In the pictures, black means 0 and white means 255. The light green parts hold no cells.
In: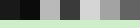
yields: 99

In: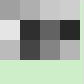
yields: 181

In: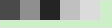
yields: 219

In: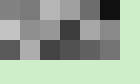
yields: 115

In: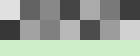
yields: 209

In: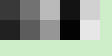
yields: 231

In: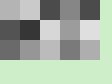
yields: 174
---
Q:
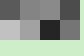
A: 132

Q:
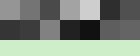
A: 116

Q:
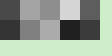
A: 164

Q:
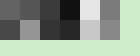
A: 86

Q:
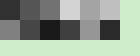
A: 86

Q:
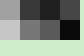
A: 56

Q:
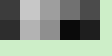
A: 199

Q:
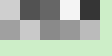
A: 82

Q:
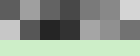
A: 159

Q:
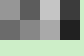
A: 92
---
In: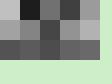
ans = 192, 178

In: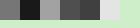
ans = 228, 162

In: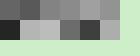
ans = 188, 181

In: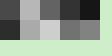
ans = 206, 183

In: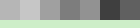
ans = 198, 182

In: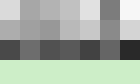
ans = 247, 225
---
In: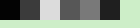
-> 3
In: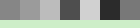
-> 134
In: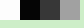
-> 253
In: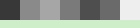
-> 56
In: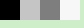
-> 0
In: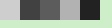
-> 206
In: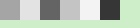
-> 165
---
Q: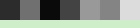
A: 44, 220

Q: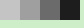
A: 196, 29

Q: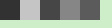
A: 50, 91

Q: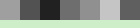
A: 159, 95

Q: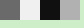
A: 106, 177

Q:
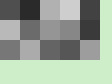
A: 79, 157
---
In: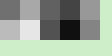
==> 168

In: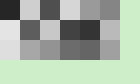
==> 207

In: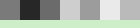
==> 39

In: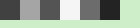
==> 165

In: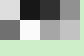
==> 23

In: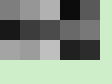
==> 150

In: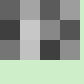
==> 164

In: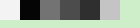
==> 5
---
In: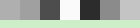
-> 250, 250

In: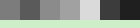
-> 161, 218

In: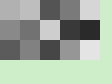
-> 206, 228

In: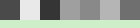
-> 159, 233

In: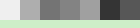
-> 131, 239

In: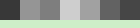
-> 206, 206
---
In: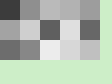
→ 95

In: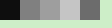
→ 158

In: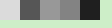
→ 152

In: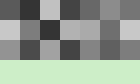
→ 178

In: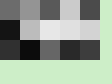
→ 231

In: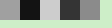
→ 205

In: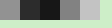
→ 23

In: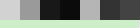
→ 11
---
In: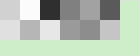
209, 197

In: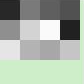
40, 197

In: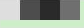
222, 111

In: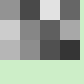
147, 53

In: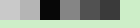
201, 58

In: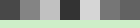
72, 98

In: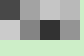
72, 148

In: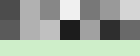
76, 105
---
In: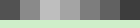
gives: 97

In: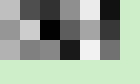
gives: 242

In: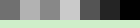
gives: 36

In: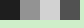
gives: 210

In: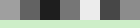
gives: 71

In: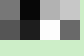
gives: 253

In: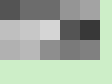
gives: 122

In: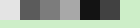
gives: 19
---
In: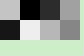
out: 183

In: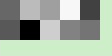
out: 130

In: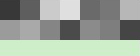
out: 126

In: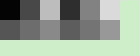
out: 116

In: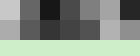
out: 178

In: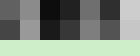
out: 83
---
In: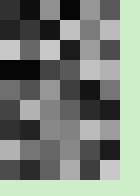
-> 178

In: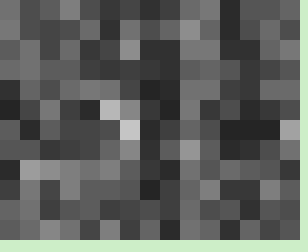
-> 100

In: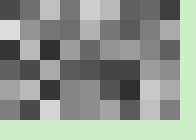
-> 163

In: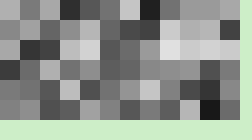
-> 122

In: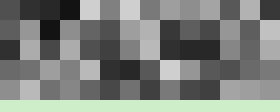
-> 106
